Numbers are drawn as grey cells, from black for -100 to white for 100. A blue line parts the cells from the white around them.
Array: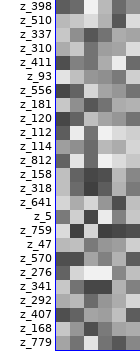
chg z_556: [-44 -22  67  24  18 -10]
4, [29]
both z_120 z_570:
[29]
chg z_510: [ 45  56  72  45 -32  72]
4, [40]
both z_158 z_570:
[-38]
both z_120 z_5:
[-44]
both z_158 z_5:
[-44]

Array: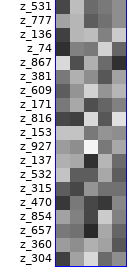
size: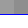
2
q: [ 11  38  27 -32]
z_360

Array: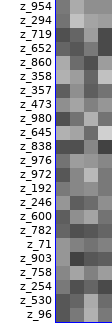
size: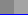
2
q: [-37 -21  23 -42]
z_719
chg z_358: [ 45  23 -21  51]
1, [39]
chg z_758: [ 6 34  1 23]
2, [29]
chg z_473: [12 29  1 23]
4, [18]
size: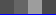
4
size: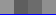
4

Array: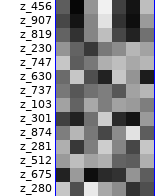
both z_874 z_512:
[-27]
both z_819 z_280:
[-61]
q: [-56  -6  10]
z_230
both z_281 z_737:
[-1]
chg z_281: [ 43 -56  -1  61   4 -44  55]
1, [37]
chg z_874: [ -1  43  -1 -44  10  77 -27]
3, [-6]
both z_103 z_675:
[21]

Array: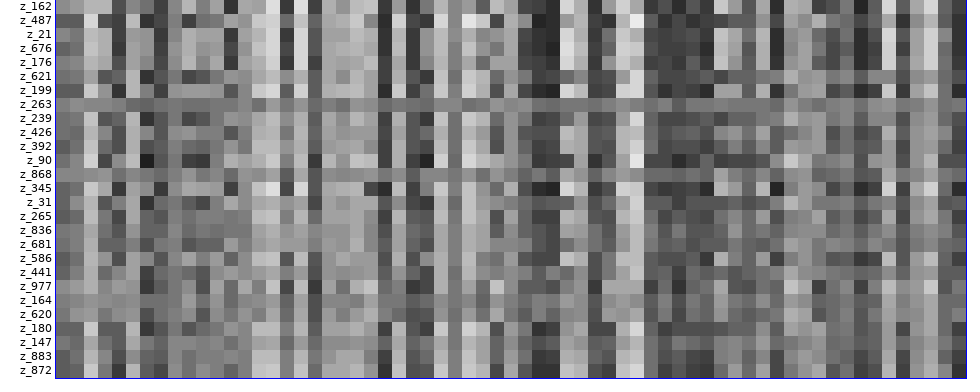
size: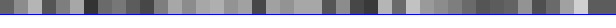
44
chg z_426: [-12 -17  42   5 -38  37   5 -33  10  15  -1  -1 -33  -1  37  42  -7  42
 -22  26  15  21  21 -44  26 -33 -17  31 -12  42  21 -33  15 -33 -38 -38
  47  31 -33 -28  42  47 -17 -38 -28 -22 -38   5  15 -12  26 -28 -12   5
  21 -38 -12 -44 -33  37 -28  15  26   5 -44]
28, [37]
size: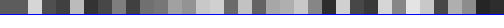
36
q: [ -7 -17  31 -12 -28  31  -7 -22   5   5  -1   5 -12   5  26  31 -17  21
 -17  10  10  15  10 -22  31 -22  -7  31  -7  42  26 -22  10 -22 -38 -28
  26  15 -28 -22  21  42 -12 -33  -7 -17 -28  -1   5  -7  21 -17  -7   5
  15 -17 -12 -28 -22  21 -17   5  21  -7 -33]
z_147

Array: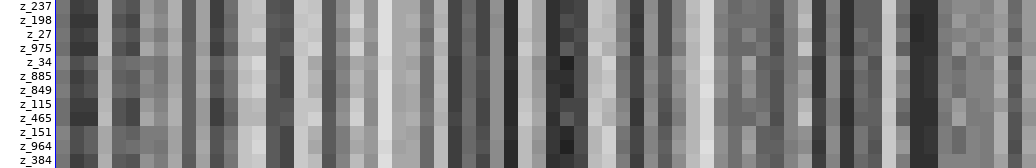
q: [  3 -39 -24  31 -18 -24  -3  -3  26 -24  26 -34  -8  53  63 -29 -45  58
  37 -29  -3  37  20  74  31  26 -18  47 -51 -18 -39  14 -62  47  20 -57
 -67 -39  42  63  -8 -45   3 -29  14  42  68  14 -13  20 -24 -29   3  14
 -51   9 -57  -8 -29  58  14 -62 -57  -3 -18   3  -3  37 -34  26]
z_151
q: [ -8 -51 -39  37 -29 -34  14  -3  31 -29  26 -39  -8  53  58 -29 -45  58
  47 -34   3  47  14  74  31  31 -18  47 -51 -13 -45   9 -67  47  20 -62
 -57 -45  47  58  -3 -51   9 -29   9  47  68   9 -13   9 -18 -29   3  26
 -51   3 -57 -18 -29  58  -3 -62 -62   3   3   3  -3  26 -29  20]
z_384

